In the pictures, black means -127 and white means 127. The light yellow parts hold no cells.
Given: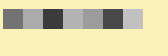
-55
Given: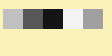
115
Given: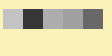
32
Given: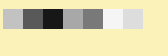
117
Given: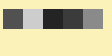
-68
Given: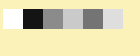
-11
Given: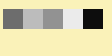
107
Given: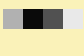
-46
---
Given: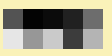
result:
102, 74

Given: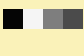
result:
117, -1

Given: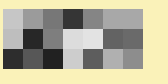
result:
99, 92

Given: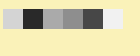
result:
113, 84

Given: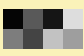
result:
93, 66

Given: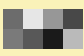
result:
102, 58

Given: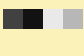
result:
105, 55

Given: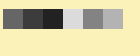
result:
91, 51

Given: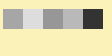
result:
93, 57

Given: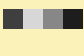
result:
87, 7
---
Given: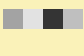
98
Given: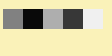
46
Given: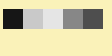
101
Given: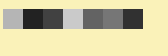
-28
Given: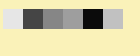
30
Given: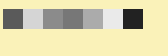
43
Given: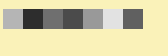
25
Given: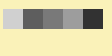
-6
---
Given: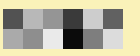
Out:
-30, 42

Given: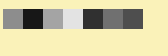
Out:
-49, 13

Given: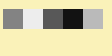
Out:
58, 3

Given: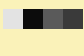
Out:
-69, 99

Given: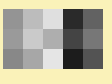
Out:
-29, 8

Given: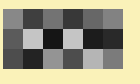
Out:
2, -50

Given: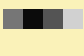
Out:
81, -9
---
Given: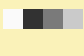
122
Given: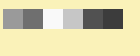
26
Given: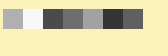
48
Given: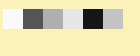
122
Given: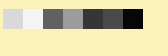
89
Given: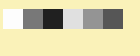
125
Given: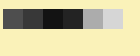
-49
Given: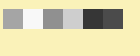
37
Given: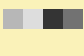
55
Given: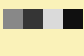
8
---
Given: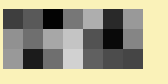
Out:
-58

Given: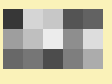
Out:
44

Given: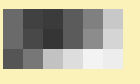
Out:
109

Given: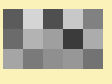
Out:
-12

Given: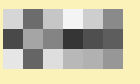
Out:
23

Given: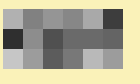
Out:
28
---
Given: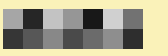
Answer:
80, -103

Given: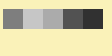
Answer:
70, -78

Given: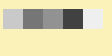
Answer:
111, -62

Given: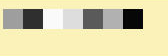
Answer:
122, -120

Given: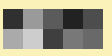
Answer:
77, -93

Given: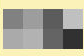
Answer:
64, -78

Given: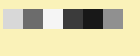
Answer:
117, -103

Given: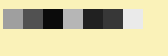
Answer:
106, -116

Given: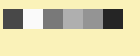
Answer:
122, -90
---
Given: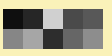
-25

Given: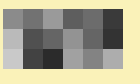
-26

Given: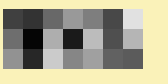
-48

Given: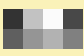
50

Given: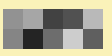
77

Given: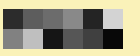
-63

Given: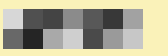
26
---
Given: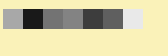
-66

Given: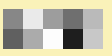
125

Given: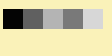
52

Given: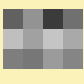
-8

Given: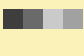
-21

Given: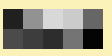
-82

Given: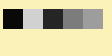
-90
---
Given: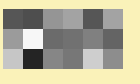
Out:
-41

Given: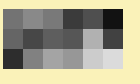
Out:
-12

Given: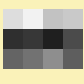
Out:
93

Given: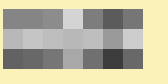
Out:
5

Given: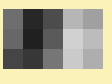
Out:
-17

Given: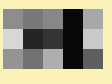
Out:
13

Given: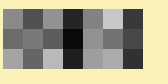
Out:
10

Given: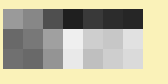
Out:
26

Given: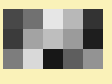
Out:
-55

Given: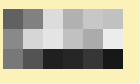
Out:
-30
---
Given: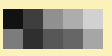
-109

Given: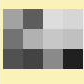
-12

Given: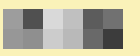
29

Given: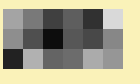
14

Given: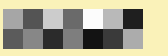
38

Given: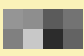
21

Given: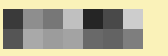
-69

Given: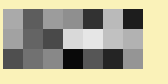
34

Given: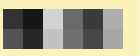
-76
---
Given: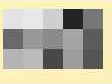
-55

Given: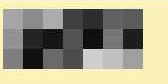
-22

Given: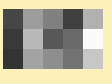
14

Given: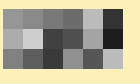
-70

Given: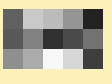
120

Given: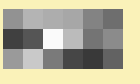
-5

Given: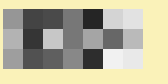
-32
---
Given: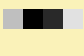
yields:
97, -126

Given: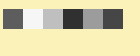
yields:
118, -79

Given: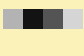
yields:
85, -108

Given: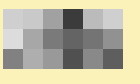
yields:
92, -68

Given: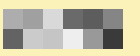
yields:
110, -69

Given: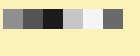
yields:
117, -100

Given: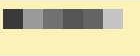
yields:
69, -69
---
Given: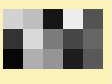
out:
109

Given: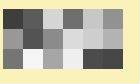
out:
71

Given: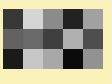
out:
-93

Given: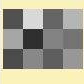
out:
-26

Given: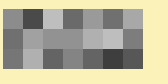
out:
-15

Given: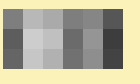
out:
6

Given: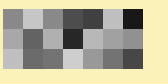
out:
63

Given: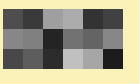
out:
-76
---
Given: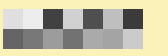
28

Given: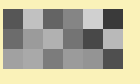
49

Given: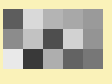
-49

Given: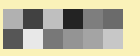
-7

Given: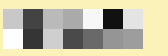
79

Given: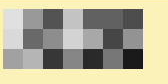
13

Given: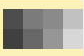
22

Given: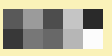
-23

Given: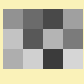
52

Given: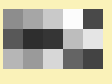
-74
